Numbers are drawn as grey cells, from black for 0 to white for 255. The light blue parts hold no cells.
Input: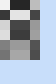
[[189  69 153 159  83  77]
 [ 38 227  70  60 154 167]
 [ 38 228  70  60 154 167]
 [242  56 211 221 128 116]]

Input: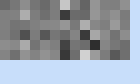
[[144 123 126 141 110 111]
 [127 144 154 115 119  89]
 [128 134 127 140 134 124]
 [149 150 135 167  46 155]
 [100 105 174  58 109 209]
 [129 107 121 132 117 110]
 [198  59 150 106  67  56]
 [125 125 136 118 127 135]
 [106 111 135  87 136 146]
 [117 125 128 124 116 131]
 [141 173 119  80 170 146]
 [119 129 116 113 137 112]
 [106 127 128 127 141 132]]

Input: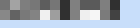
[[ 48  66]
 [127 123]
 [ 90 246]
 [ 90 239]
 [128 129]
 [ 48  48]
 [118 158]
 [ 93 240]
 [119 131]
 [126 121]
 [163  99]
 [116 136]]

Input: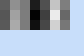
[[126 104 119]
 [196 235 209]
 [ 80  63  71]
 [ 28   3  16]
 [123 125 124]
 [144 161 170]
 [ 94  86  89]]

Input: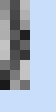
[[187 176 149  31  99  53 197 195 112]
 [ 77  71  63  91  62  77  86 122 158]
 [135 152 176 174 196 190 117  56  25]]

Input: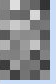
[[ 51 101 119  82 118 129  62 142]
 [100 215 115 141 196  75 119  85]
 [122 102 184 139 155 148 114 116]
 [222 108 202 148 122 128 161  65]
 [133 125 172  89 179 131  61 134]]

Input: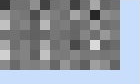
[[111 132 116 127 107 121 100]
 [102 142 110 152  97 118 140]
 [168  38 158 111 217 123 159]
 [111 135 114 133 106 120  96]
 [ 64 165 104 102  73 135 117]
 [120 112 125 110 124 122 149]
 [113 126 119 118 110 124 103]
 [ 66 145 183 105 168 193 138]
 [143  77  98  97 104  96 126]
 [113 118 131 105 130 131 129]
 [113 125 120 113 111 125 106]
 [ 53 155 193 112 168 208 137]]

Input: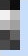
[[ 13 189 160  99  54]
 [ 48 241 182  61  75]]
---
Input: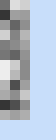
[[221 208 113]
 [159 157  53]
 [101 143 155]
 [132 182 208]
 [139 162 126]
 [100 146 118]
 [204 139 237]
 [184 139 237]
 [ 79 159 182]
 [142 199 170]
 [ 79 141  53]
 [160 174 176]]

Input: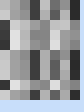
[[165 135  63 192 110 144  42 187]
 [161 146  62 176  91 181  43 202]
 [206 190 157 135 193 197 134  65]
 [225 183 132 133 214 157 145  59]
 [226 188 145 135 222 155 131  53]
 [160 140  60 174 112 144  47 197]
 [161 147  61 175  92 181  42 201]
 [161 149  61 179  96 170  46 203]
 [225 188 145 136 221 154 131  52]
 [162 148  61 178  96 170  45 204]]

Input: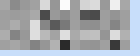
[[139 153 161 217 150 251 158 212 219 153 239 167 167]
 [156 159 169  75 153 141 158  81  75 158 148 159 159]
 [172 157 221 134  90 121 159 144 143 159 133 159 160]
 [132 152 222 185 163 222 170 189 192 149 220 177 173]
 [166 156 131 150 178  42 161 150 148 160  57 158 160]]

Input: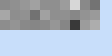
[[144 151 161 143 143 156 215 137 115 139]
 [142 145 114 161 143 144 135 147 154 167]
 [148 137 134 138 150 134  57 156 173 141]]

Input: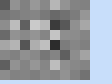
[[146 129 152 136 182 147 131 129  89]
 [124 130 133 121 105 113 124 150 117]
 [188  96 202 185  59  88 144 167 141]
 [146 137 148 133 196 142 140 133 106]
 [180  85 174 191  44 124 134 128 166]
 [129 144 137 119 132  95 141 163 135]
 [146 132 150 134 189 143 136 132  95]
 [130 132 126 137 132 146 129 114 140]]

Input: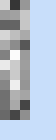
[[ 54 151 212]
 [161 199 157]
 [100 198  99]
 [190 170 214]
 [140  87 171]
 [251 155 129]
 [203 158 234]
 [202 153 156]
 [238 149 134]
 [177 165 112]
 [169  69 114]
 [ 70 143 105]]

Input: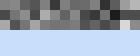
[[135  98  85 128  57 128 105 107 128  50  93 157 182 130]
 [117 141  74 172 135  99 136  72  57 114  28  77  77  74]
 [ 83 118 164 124 116 117 123  82  99  75  93 215 139 168]]
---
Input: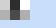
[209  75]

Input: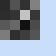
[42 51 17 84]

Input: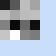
[ 27 168 105 123]

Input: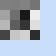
[127 111  52  44]

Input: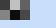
[60 13]

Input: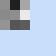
[143 142  92]
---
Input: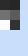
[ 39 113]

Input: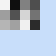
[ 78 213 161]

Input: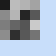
[163  37 101 141]

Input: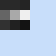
[ 36 169  49]

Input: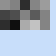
[156  91 171]

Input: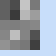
[121 183 126 134]

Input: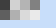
[129 218]

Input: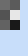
[91 83]
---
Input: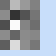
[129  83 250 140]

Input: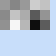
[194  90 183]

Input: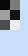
[123 160]

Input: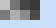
[ 56 140]

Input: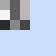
[184  93  42]

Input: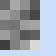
[ 91 101 116 157]

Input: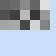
[223  54  71]

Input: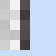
[ 81 216 191]
